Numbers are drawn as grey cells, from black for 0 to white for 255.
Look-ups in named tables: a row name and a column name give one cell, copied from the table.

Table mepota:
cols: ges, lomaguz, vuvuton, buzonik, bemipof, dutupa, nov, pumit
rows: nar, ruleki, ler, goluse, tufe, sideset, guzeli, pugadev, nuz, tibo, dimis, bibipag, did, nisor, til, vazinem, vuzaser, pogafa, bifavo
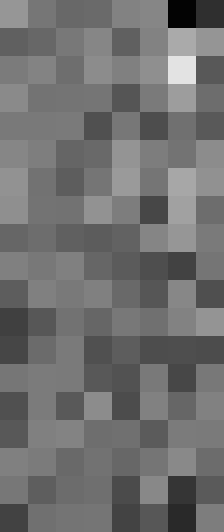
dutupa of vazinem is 91
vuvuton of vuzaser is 105
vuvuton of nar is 104
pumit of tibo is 117
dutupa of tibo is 78
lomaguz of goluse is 115
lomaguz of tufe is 121
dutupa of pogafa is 136
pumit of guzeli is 145
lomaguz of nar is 118
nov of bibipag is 130
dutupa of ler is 143
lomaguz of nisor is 123
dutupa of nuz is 133

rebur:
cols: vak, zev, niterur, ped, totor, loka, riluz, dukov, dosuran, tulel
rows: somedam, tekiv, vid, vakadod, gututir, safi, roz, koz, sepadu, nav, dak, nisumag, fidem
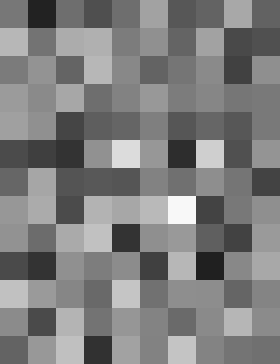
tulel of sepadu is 154
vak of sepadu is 146
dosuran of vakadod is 118
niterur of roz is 84
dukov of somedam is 99
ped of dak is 105
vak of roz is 102
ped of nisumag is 115
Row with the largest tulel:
nav

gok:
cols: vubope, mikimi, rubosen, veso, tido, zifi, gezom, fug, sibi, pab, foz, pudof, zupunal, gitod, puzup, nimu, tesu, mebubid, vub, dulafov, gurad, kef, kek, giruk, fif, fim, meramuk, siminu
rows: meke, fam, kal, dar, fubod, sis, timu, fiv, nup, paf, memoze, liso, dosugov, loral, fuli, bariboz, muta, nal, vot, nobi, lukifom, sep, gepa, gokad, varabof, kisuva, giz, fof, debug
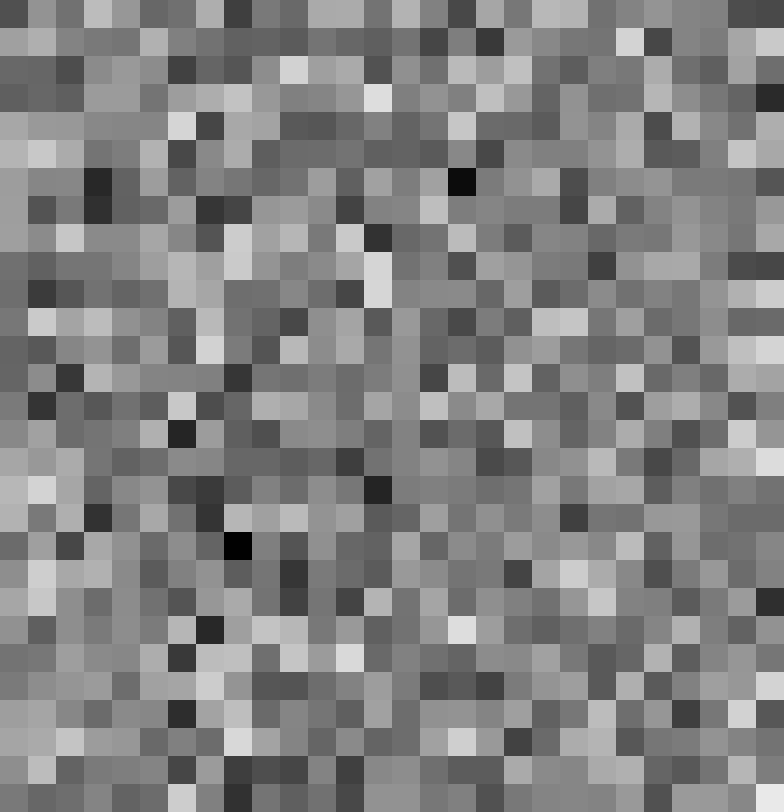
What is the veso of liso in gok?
188
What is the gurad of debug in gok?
134
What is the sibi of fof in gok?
62
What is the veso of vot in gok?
50
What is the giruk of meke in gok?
148
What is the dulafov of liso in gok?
190
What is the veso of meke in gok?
188
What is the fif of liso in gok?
119
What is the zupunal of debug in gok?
72
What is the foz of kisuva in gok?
133
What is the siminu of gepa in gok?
146
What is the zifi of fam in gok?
177
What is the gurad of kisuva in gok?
119
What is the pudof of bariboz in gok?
142
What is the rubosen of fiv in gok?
121
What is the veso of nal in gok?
100
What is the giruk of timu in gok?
148

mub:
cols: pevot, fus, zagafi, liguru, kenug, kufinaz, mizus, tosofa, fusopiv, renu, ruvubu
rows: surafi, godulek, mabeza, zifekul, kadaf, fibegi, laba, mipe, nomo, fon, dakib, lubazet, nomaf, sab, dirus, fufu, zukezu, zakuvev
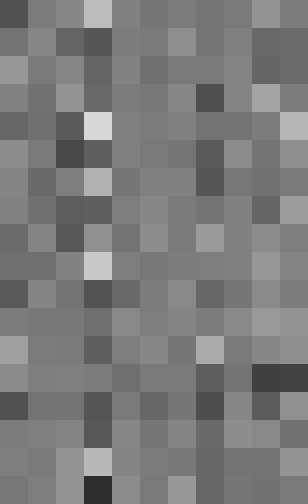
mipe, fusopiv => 128
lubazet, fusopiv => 137
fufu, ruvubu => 114
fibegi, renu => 116
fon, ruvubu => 132
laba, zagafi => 126
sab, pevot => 139
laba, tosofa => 86

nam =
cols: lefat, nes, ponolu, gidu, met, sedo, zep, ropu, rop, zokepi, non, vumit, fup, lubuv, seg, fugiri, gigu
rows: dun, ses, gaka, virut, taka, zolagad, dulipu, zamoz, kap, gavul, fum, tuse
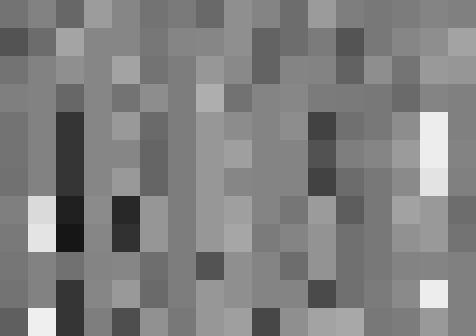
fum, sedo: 106
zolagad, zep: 125
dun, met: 134
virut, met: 115
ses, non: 109
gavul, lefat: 118

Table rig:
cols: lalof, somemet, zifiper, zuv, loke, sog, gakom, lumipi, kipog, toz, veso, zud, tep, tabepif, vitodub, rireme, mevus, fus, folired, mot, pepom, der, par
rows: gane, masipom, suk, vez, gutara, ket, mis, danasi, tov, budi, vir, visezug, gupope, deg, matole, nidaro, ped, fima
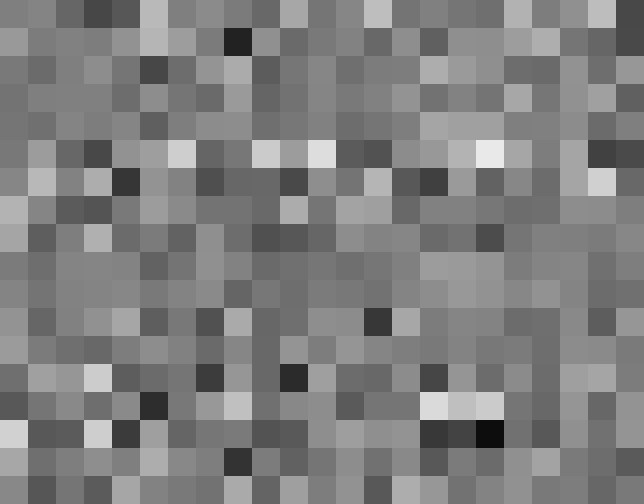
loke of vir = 135
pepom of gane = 144
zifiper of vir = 130
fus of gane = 111
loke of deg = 93
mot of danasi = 111
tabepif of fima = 88
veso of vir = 110
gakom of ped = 136
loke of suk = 117
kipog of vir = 101
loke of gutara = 133
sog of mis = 147
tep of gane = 134
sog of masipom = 181
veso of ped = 97
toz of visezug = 103

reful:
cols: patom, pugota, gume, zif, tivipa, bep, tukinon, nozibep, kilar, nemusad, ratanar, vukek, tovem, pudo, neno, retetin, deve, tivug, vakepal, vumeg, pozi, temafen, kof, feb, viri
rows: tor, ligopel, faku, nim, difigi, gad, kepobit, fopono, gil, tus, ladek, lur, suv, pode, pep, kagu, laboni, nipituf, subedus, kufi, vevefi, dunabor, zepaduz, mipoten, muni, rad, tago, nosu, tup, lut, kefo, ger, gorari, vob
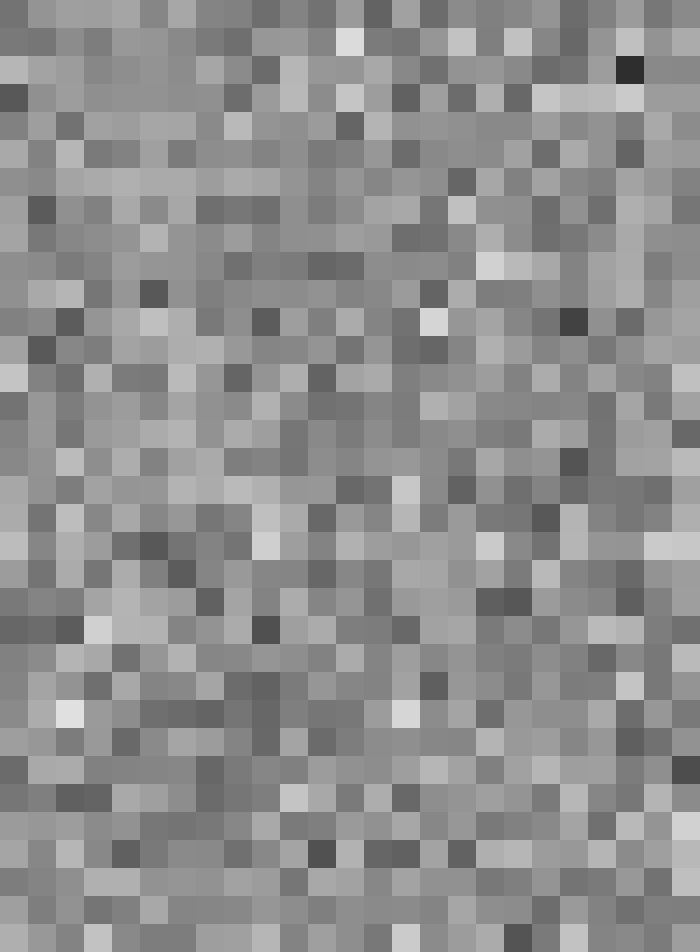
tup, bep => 159
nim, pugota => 144
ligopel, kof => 192
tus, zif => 132
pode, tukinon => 186
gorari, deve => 166

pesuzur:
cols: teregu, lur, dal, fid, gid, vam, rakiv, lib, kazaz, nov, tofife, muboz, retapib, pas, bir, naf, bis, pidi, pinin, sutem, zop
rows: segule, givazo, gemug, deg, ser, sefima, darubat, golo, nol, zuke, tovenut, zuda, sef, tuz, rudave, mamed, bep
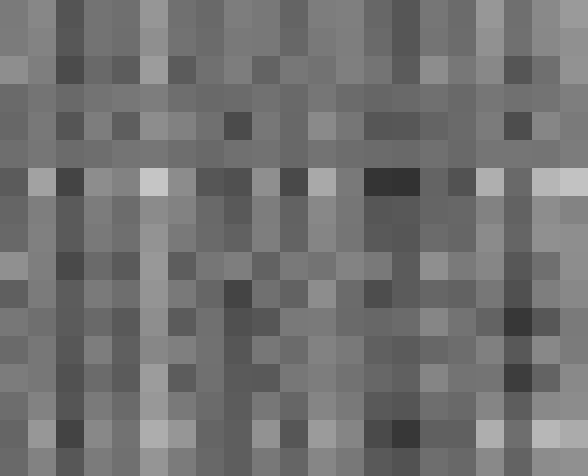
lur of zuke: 126
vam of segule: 150
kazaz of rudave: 92
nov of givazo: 120
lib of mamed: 101
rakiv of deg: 110
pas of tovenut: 77
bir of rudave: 85
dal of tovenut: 92
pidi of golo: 130
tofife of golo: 98
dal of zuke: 73
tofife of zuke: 121
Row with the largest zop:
darubat

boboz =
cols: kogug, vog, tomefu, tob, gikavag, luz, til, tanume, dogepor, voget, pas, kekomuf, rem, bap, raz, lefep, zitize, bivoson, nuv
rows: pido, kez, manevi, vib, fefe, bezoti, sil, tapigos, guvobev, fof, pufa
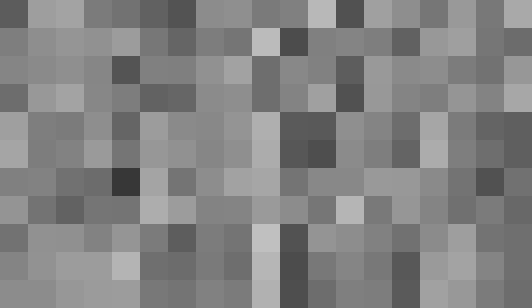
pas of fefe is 90
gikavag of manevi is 84
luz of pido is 97
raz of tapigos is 150
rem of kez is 132
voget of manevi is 110
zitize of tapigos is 112
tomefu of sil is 113
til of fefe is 138
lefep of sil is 138
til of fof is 108
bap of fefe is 132
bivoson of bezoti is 110
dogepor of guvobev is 116
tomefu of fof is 156
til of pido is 83

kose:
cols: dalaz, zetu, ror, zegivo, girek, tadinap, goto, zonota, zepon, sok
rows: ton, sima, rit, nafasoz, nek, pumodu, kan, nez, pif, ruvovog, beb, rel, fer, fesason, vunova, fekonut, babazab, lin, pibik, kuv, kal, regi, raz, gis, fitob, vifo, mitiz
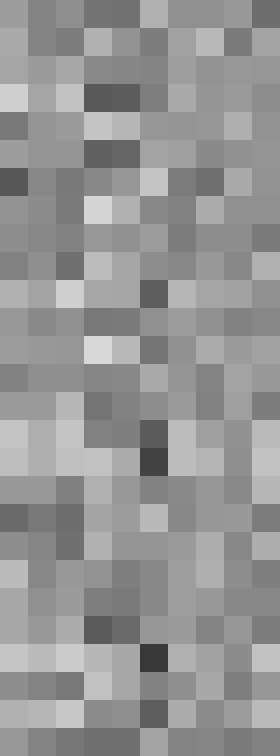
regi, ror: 155
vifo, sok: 187
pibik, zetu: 120
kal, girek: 127
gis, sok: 193
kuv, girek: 149
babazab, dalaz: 189
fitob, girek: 167
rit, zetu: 155
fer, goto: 145
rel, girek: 123
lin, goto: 138
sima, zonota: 185
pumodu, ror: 149
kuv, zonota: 173
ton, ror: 143
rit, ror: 167
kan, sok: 147

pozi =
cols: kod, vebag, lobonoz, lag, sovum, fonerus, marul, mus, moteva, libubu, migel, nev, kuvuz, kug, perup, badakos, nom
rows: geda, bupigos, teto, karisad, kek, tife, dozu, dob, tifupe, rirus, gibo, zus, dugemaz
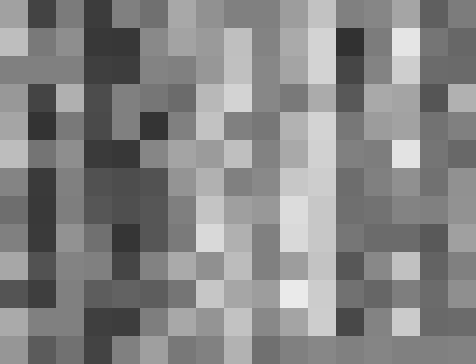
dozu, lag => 81
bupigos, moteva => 191
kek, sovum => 128
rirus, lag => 128
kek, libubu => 119
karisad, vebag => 68
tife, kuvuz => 128
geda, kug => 134
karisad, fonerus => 118
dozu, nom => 145
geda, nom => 124
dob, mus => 196
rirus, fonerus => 130
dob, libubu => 152
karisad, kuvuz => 88

